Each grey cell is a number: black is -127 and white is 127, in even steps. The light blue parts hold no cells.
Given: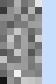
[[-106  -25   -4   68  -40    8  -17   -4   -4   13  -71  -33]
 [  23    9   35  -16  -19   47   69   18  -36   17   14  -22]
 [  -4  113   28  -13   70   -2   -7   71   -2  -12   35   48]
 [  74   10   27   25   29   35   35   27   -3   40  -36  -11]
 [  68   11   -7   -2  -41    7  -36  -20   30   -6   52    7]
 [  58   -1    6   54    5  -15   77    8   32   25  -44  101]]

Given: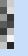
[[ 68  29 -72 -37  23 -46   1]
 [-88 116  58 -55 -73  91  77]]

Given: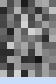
[[  59  -36  -75  -84  -70  -37  -25  -58  -55  -86   33]
 [ -55  -80   35  -83   73  -47  -93  -10    3  -37  -51]
 [  83   26   26  -15   10   29   32  -37  -54   51    8]
 [ -85   -6  -81   27   38  -15  -32   83   64  -49  -99]
 [  44   -6  -74  -67  -22    0   83  -47  -57  -27  -45]
 [ -24  -30 -105   43   44  -25   57  -21   32  -80   31]
 [  30   32   -2    5  -26  -82  -38   31  -53   -9   41]
 [  -1  -30    8   -6  -23   45   23   -3  -17   63  -22]]

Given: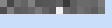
[[-50   5]
 [ -1 -56]
 [-35 -16]
 [-32 -27]
 [-24   1]
 [ -6 -44]
 [-28 -41]
 [-42 -39]
 [111 -30]
 [-23 -71]
 [-33 -33]
 [-15 -21]
 [-24 -22]
 [-34 -25]
 [-14  -5]]

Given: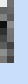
[[  -8   14  -34  -57  -79 -111    3  -28  108]
 [ -59  -29  -61  -14  -11   13  -37  -22  -14]]

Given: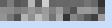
[[ 19  14 -30]
 [ -8  11  -3]
 [-46  -2 -41]
 [ 51   4 -32]
 [ 17  24  55]
 [ 62  10 -43]
 [ 32  27  78]
 [-11   1 -26]
 [ 39  26 -23]
 [-74 -17 -24]
 [  6 -45 -21]
 [-13  25 -23]
 [-40  27 -11]
 [-63  17 -23]
 [ 26 -47 -77]]

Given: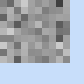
[[ 57  -9  73   4  54  41 -28  26   4]
 [ 41  44  35   4  75  17  44  49 -22]
 [-33  27 -10  26  37 -36  28  -5  43]
 [ 40  49  52  31  19  11 -21  54  74]
 [ 26  13  24  34  11  28  22  32  34]
 [  6  15  45  21  -5  54  11  41  16]
 [ -6  29  16   1  40   6  17  -1  31]
 [ 24  26  36  29  35  23  27  13  15]
 [ 51   8  75 -38 -11 -34  35  16 -64]
 [  9  61  33  34  -7  -2  32  37  41]]
